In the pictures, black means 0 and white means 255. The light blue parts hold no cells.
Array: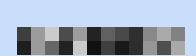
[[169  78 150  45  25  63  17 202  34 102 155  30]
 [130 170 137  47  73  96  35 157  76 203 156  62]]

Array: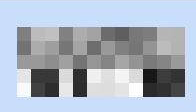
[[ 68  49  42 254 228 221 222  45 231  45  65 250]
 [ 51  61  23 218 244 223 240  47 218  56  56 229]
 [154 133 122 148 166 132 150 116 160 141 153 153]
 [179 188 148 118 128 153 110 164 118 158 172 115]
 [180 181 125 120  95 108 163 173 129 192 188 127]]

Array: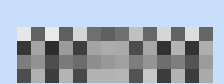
[[171  60 179  60 199  83 181 179 178  72 180  62 177  77]
 [155  84 126 110 148 126 161 152 141 108 122  78 146 125]
 [175  51 179  50 166  76 170 172 164  62 155  45 164  55]
 [102 221  99 214 103 192 112  96 111 214  95 233  99 231]]

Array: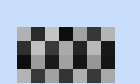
[[168  57 176  52 161  56 180]
 [ 21 150  21 161  26 156  14]
 [ 24 184  37 170  58 192  47]
 [180  55 162  14 196  43 177]]

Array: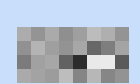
[[147 134 183 133 189 156 163 170]
 [ 90 234 233  44  98 167 161 123]
 [164 126 103 167 147 159 180 145]
 [148 175 188 159 143 170 148 172]]

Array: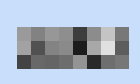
[[119 110  41 148 109 101 104  67]
 [ 93 224 168  28 138 131  81 162]
 [120 196 140  61 142 151 130 154]]

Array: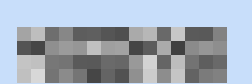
[[129 123  99 197 141 204 144  82 100  70 117 139 116 216 192]
 [105  94 115 189 101 211 153 103 106  89  90 116 119 192 196]
 [142 150 139  64 171  92  69 162 159 192 150 155 143  70  84]
 [130  89  90 199 105 183 170  79  85  95  93 135 110 190 164]]

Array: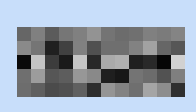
[[ 47 141 165 111 131 149  45  96  80  75  95 109]
 [127  82 108 116  23  31 137 151  93  86 156 111]
 [209   6  41  31 176 170  40 198  26  60 196  10]
 [ 86 102 162 130 111 111  80 129  65  32 117 138]
 [132 123 128 112 108 116 147 128 118  91 128 102]]
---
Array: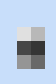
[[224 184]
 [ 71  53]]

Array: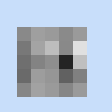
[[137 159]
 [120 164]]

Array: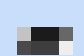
[[195  27]
 [ 74  62]]

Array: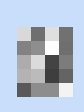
[[217 111]
 [130 142]]

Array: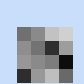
[[112 138]
 [142 115]]

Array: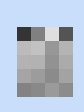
[[ 52 128]
 [187 194]]

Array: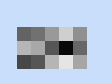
[[ 99 113]
 [182 168]]

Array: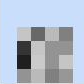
[[197 104]
 [ 52 197]]

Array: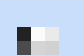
[[ 34 251]
 [ 75 212]]
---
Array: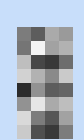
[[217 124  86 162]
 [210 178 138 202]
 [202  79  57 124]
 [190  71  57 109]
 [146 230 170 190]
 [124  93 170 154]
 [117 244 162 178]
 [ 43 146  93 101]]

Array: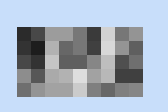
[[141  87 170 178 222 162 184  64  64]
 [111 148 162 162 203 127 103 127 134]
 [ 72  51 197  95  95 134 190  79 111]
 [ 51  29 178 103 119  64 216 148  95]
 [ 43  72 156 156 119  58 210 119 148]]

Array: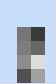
[[140 221]
 [125 103]
 [118  57]
 [ 81 161]]

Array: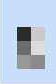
[[152 138]
 [108 221]
 [ 43 201]]

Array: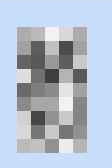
[[222 112  63 180  88]
 [216 118 201 118 145]
 [209  70 145 201 133]
 [186 193 145 236 180]
 [173 186 242 216 173]
 [161  94 193  76 161]
 [139 167 167 242 133]
 [106 126 139 228 161]
 [100  88 153  94 201]]

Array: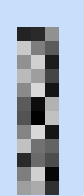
[[201 126  91]
 [193 113  99]
 [186 158  69]
 [158 171  49]
 [145 208  28]
 [138 216  21]
 [132 216  21]
 [126 208   7]
 [ 91  13 178]
 [ 83   1 193]
 [ 42 106  77]
 [ 35  42 145]]

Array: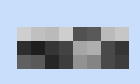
[[206 192 186 206  81  89 186 198]
 [ 96  89  38  61 146 132  73  61]
 [ 46  30  53  67 166 174  73  53]]

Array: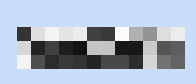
[[243  79  44  58  51  36  72  72  44 214 114  99]
 [214  36  65  30  18 196 196  24  24 202  85  93]
 [ 51 222 243 228 236  65  58 251 176 148 222 236]]
